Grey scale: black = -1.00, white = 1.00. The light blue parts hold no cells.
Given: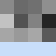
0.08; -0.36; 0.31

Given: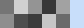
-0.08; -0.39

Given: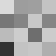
0.71; 0.04; -0.14; 0.37

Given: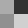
0.34; 0.63

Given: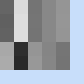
-0.21; 0.74; -0.09; 0.04; -0.09

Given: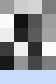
0.22; -0.86; -0.29; 0.98

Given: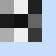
0.25; -0.86; -0.57

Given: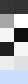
-0.58; 0.99
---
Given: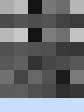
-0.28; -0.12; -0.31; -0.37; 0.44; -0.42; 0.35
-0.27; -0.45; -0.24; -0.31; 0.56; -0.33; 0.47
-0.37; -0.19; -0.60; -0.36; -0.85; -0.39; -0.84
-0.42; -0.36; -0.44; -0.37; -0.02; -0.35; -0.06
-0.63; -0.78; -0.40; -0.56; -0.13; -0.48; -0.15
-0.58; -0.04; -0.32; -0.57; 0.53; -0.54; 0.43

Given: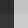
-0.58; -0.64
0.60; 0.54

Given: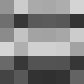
-0.47; -0.18; 0.67; 0.09; -0.13; 0.16
-0.31; -0.56; 0.37; 0.53; -0.57; 0.60
-0.61; -0.35; 0.63; 0.28; -0.30; 0.33
-0.62; -0.35; 0.63; 0.27; -0.29; 0.32
-0.60; -0.36; 0.61; 0.31; -0.31; 0.36
-0.22; -0.58; 0.27; 0.60; -0.60; 0.66

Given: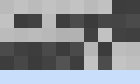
-0.52; -0.41; 0.47; 0.52; 0.46
-0.44; -0.50; 0.44; -0.52; 0.51
-0.54; -0.52; 0.47; -0.48; 0.47
-0.48; -0.42; 0.44; 0.47; 0.52
-0.35; -0.53; 0.39; -0.51; 0.48
-0.51; -0.42; 0.40; -0.41; 0.53
0.53; 0.43; -0.49; -0.54; 0.46
-0.40; -0.53; 0.52; -0.45; 0.51
0.53; 0.48; -0.48; -0.46; -0.52
0.50; 0.46; -0.50; -0.41; -0.51

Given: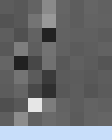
-0.26; -0.38; -0.28; -0.26; -0.21; -0.31; -0.26; -0.35; -0.28
0.10; -0.31; -0.21; -0.09; -0.74; -0.01; -0.37; -0.31; -0.31
-0.25; 0.80; -0.43; -0.29; -0.44; -0.26; -0.23; -0.09; -0.22
-0.17; -0.02; -0.63; -0.54; -0.11; -0.10; -0.73; 0.20; 0.08
-0.21; -0.22; -0.31; -0.29; -0.31; -0.24; -0.23; -0.22; -0.21
-0.29; -0.27; -0.27; -0.28; -0.25; -0.29; -0.25; -0.27; -0.27
-0.22; -0.22; -0.33; -0.30; -0.28; -0.26; -0.25; -0.22; -0.21
-0.21; -0.25; -0.29; -0.27; -0.33; -0.23; -0.28; -0.23; -0.24

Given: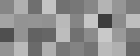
0.15; -0.38; 0.28; 0.05
0.46; 0.15; 0.15; 0.38
-0.17; -0.23; 0.16; -0.13
0.37; -0.20; 0.14; 0.54
-0.06; 0.48; 0.45; -0.11
0.03; -0.11; 0.04; -0.07
-0.08; 0.10; 0.55; 0.06
0.46; 0.58; -0.52; 0.41
0.38; 0.21; 0.10; 0.18
-0.19; -0.05; 0.49; -0.03

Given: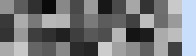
0.33; -0.60; -0.55; 0.15
0.57; 0.21; 0.35; -0.28
-0.21; -0.51; -0.05; -0.62
-0.29; -0.62; 0.44; -0.92
0.07; -0.75; 0.41; 0.07
-0.66; -0.51; -0.36; -0.43
-0.71; -0.31; -0.04; 0.21
0.60; -0.39; -0.28; -0.82
0.26; 0.43; -0.23; -0.42
0.10; -0.84; -0.49; 0.31
-0.25; -0.78; 0.48; -0.60
0.36; 0.34; -0.15; -0.13
-0.50; 0.48; 0.21; 0.58

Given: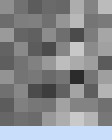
-0.20; -0.28; -0.12; 0.15; -0.26; -0.22; 0.21; -0.15; 0.12
-0.13; 0.00; 0.07; -0.09; -0.10; 0.08; -0.21; -0.01; -0.11
-0.16; -0.07; -0.41; -0.06; 0.01; -0.28; -0.25; 0.00; -0.28
0.20; -0.08; -0.52; -0.17; 0.20; -0.41; 0.10; -0.12; -0.17
0.36; 0.27; -0.24; -0.08; 0.48; 0.04; -0.14; 0.17; -0.19
0.58; 0.03; 0.29; -0.66; 0.34; 0.57; -0.41; 0.45; 0.36
0.41; 0.03; -0.26; -0.08; 0.24; 0.09; -0.02; -0.08; 0.03
-0.07; -0.12; 0.41; 0.25; -0.29; 0.26; 0.30; -0.04; 0.47
